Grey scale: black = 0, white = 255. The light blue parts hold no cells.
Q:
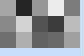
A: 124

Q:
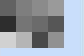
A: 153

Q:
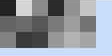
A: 197

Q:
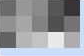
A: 53

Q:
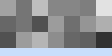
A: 225

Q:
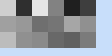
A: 62

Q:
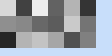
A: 52

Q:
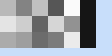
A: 21
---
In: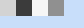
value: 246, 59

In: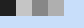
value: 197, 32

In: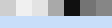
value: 240, 16

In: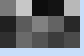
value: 199, 13

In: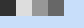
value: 221, 49

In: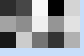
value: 247, 1

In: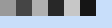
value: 199, 21

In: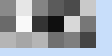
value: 249, 15

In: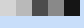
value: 212, 21

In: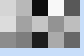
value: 248, 13
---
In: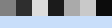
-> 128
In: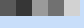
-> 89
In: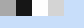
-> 168
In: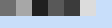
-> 111
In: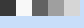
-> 56
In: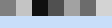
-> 127
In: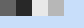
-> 99
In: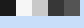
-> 26
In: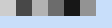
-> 205
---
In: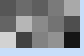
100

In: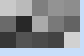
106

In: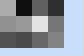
145

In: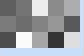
123

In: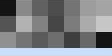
84

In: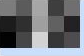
28

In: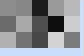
107

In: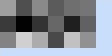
58
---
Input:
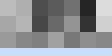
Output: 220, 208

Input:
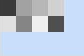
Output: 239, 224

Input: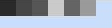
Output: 202, 154

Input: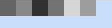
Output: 214, 157

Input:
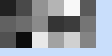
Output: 248, 232

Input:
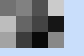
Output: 203, 189

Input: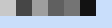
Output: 200, 158

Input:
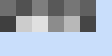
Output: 224, 204
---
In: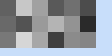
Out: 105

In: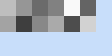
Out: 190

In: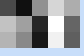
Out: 194

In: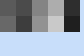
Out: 90

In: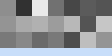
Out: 148

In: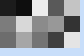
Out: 124

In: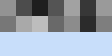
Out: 147

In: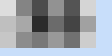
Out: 191
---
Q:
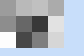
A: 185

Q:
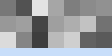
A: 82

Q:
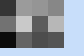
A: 155

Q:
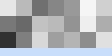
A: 186

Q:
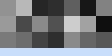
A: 184

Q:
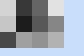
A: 56

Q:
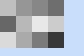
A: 150

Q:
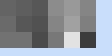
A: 94

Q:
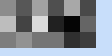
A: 87
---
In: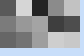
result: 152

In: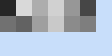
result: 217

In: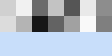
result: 241

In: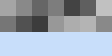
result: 137

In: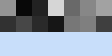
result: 8

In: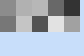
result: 177

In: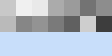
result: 240

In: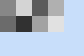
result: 212

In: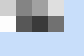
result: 132
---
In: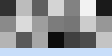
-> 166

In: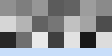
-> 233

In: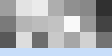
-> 109

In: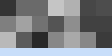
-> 40

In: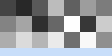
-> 181

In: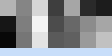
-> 227

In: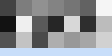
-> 74
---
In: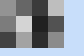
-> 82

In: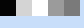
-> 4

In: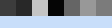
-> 196

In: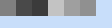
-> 73

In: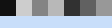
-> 132

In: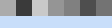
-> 201

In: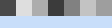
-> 173

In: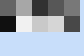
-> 16

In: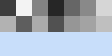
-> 171

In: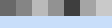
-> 186
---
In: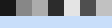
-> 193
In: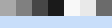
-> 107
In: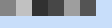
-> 84
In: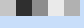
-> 177
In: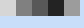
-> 156
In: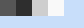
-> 249
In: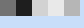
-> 182
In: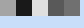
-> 112
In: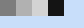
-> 20
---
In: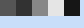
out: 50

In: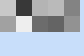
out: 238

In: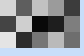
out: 44

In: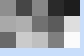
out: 203

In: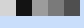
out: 19

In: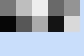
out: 87

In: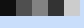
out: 79
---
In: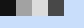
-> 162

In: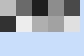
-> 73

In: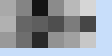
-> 70

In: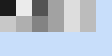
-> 131

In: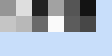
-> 71

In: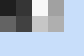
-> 65

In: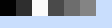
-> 74

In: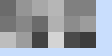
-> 74

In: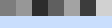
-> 95

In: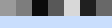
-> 88
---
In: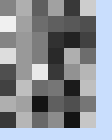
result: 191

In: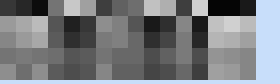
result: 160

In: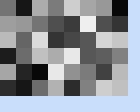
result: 129

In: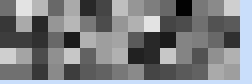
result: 48

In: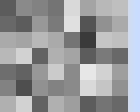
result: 158

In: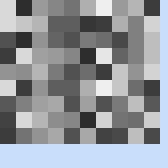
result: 87

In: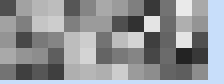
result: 79
